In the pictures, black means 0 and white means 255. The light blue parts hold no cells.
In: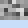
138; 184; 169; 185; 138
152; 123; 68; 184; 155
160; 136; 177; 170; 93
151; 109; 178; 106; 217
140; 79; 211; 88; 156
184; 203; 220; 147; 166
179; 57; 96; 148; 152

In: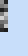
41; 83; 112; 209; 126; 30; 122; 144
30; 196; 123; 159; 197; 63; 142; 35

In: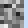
213; 67; 174; 95; 108; 77; 178
240; 114; 129; 124; 167; 34; 196
136; 109; 181; 185; 186; 60; 167
100; 146; 137; 114; 118; 213; 128
99; 130; 105; 34; 162; 105; 206
162; 157; 91; 124; 176; 97; 117

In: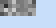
83; 140; 131; 99
114; 205; 46; 101
179; 147; 122; 135
124; 204; 154; 193
163; 118; 139; 119
139; 124; 121; 124
150; 128; 139; 139
109; 165; 124; 163
165; 160; 114; 84

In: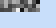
67; 101; 125
76; 171; 176
74; 67; 119
140; 88; 174
237; 109; 160
20; 116; 64
160; 66; 92
80; 109; 190
96; 53; 84
122; 180; 16

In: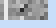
144; 133; 149; 146; 175
233; 233; 233; 233; 233
158; 136; 137; 161; 156
170; 145; 133; 174; 138
166; 123; 151; 177; 187
214; 124; 40; 200; 160
141; 127; 126; 77; 161
135; 179; 125; 153; 123
135; 150; 157; 161; 149
154; 152; 155; 156; 172
94; 168; 164; 148; 132
125; 118; 174; 118; 176

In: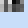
184; 179; 206
85; 82; 87
159; 151; 225
63; 69; 8
83; 87; 43
99; 90; 131

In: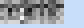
209; 128; 184; 136; 71; 188
188; 172; 170; 170; 91; 154
215; 132; 77; 18; 125; 133
214; 137; 182; 129; 77; 182
212; 148; 152; 84; 102; 177
104; 246; 171; 226; 87; 119
150; 146; 65; 68; 106; 84
184; 123; 73; 22; 94; 136
200; 134; 143; 125; 68; 150
205; 177; 165; 162; 48; 170
156; 153; 75; 95; 95; 95
191; 174; 171; 165; 32; 165
165; 133; 87; 72; 115; 94
153; 151; 80; 103; 98; 80
204; 143; 184; 137; 47; 152
191; 205; 165; 185; 62; 170
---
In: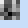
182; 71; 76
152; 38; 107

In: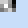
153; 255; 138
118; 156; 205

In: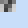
195; 77; 98
201; 62; 151

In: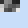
196; 127; 93
215; 82; 67

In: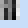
157; 140; 125
176; 36; 137

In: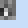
135; 83; 123
37; 179; 97

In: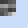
150; 162; 124
91; 100; 59

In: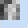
57; 118; 199
48; 156; 186
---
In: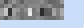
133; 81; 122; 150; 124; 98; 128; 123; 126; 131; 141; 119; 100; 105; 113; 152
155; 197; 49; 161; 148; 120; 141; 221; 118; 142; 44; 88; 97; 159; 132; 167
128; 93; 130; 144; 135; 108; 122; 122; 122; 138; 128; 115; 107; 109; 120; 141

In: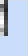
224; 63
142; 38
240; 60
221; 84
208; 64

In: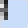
158; 30
104; 97
212; 71

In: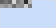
99; 119; 102; 214; 123; 150; 42; 183

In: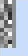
176; 107; 246; 141
180; 105; 79; 140
92; 189; 54; 145
188; 97; 105; 139
173; 110; 245; 141
131; 153; 50; 143

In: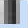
217; 111; 77; 45; 162
206; 115; 77; 42; 156
201; 116; 78; 44; 155
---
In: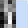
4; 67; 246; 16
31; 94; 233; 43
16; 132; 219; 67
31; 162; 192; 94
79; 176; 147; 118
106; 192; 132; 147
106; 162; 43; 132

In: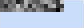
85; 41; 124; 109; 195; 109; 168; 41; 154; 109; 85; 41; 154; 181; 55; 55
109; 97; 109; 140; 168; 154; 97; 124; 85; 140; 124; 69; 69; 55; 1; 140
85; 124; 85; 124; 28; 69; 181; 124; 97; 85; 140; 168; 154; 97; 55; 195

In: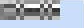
207; 207; 191; 207; 134; 191; 150; 150; 150; 150; 207; 134; 207; 134; 150
122; 163; 163; 163; 64; 163; 64; 51; 64; 51; 163; 64; 163; 51; 51
122; 134; 134; 134; 93; 134; 93; 93; 93; 93; 134; 106; 134; 93; 93
134; 122; 106; 106; 191; 106; 191; 191; 191; 191; 106; 191; 106; 191; 191
122; 79; 79; 79; 239; 79; 239; 254; 254; 254; 79; 239; 79; 254; 254

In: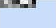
111; 125; 172; 141; 156; 83; 38; 141; 99
111; 214; 156; 68; 38; 229; 242; 172; 22

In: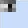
137; 110; 84; 84
181; 153; 56; 122
209; 222; 15; 167

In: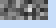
98; 98; 141; 141; 114; 70; 44; 83; 56; 98; 169; 129
156; 114; 129; 98; 141; 156; 83; 184; 70; 141; 83; 83
114; 56; 114; 98; 83; 70; 141; 223; 56; 129; 44; 70
156; 114; 83; 114; 169; 98; 98; 184; 129; 83; 129; 129
129; 129; 70; 98; 169; 129; 70; 44; 98; 114; 114; 56
